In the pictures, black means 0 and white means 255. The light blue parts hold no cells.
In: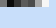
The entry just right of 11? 51
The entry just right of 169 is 246

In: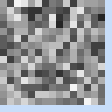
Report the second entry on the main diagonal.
214
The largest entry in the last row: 244
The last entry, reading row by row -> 122
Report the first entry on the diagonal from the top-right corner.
147
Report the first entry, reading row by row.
160
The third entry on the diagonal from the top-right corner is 160
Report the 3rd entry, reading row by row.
244
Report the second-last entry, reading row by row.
201
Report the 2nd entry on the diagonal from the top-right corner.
135
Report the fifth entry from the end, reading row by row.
122
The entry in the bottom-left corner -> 135
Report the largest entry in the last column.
214
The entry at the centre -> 201
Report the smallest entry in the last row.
92
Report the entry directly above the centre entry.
188
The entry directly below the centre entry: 188
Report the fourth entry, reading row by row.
229
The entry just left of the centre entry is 160
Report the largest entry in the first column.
214
